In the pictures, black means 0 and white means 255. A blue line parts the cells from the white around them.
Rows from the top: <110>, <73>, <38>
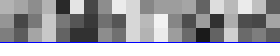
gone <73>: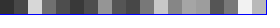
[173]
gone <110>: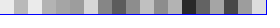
[228]
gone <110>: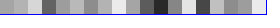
[221]
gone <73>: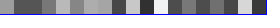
[149]

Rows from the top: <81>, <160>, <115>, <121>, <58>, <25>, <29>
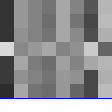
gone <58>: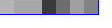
[123]
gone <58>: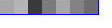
[160]
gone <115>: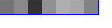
[78]

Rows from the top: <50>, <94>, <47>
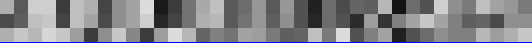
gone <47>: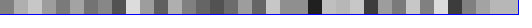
[214]
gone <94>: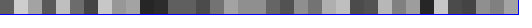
[52]
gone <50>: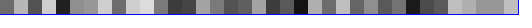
[169]
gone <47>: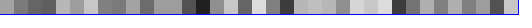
[135]

